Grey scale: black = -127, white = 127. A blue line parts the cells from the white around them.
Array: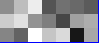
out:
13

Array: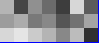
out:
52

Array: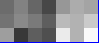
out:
-19

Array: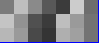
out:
-4

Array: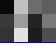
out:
-118

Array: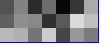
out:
-45
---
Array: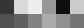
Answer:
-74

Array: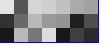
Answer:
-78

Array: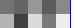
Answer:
-12

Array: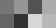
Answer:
-10

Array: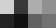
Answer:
81

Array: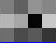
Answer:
53

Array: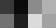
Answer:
-70

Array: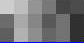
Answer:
-19

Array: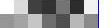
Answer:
127

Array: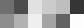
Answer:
-16
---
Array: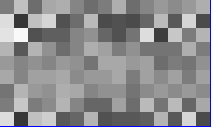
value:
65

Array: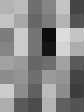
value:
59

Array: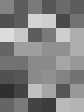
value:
-34

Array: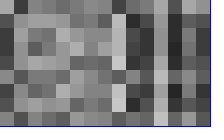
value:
-67

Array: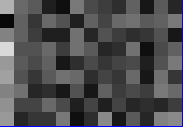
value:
-22
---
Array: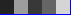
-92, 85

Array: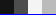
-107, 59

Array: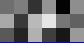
-16, 26

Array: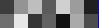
-66, -50

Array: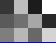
-73, 84

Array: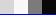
87, -118
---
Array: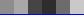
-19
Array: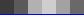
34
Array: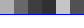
69
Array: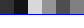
-49
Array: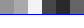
-86
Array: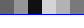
50
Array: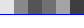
36
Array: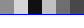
-17
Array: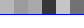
69
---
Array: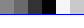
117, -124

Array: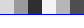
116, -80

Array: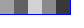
82, -71

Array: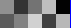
81, -125

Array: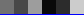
76, -118

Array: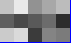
105, -82

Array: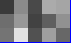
98, -69

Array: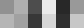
106, -87
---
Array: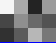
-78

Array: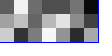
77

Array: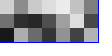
-103

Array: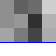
36

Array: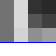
-13

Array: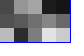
59
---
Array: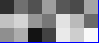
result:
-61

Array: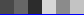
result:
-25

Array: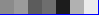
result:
-17

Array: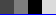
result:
-2

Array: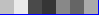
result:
-26

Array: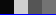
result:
-12
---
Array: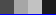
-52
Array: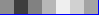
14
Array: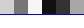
81
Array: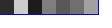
-83
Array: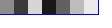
12
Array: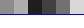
12
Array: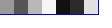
25
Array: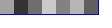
34
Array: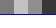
-5
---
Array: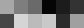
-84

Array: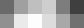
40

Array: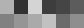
-20

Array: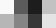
-72

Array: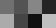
-111

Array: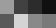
9

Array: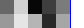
-87

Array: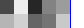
-11

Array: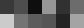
-92
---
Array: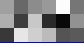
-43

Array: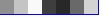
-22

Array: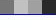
32

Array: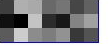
-71

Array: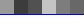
-2

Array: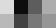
-7
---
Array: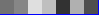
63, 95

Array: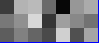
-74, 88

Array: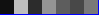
20, 62

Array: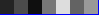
-8, 93

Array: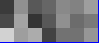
-39, 82

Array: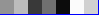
-15, 123

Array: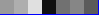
-111, 96

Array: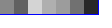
47, 84
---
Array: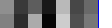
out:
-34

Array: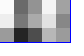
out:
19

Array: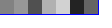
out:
-47

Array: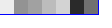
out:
33

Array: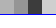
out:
-67

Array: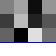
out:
-114
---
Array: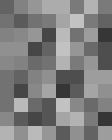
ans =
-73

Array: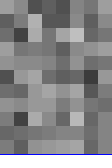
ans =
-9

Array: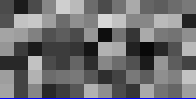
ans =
15

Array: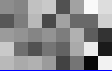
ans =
-76

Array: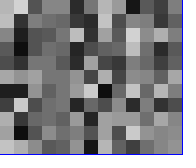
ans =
-1
